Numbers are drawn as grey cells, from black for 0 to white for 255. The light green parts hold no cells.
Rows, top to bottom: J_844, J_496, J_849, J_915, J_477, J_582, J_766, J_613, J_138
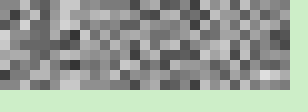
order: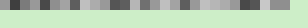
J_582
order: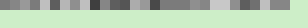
J_844

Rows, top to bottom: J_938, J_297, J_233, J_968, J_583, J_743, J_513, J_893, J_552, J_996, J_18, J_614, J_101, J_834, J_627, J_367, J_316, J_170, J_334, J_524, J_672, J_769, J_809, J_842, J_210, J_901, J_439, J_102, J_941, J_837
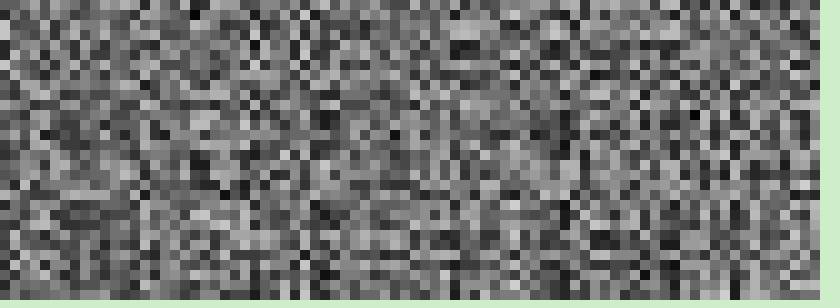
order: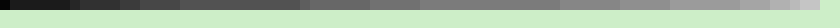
J_297
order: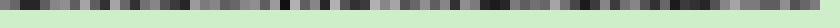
J_583

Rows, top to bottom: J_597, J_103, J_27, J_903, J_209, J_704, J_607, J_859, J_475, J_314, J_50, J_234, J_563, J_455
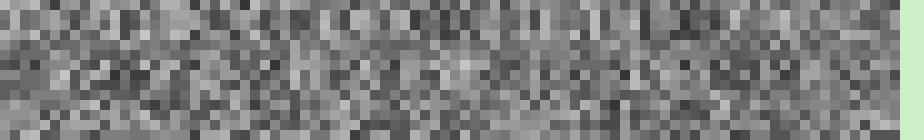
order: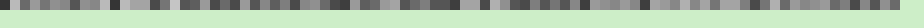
J_859
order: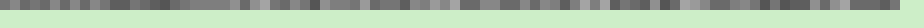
J_704
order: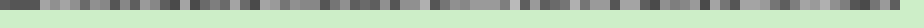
J_234

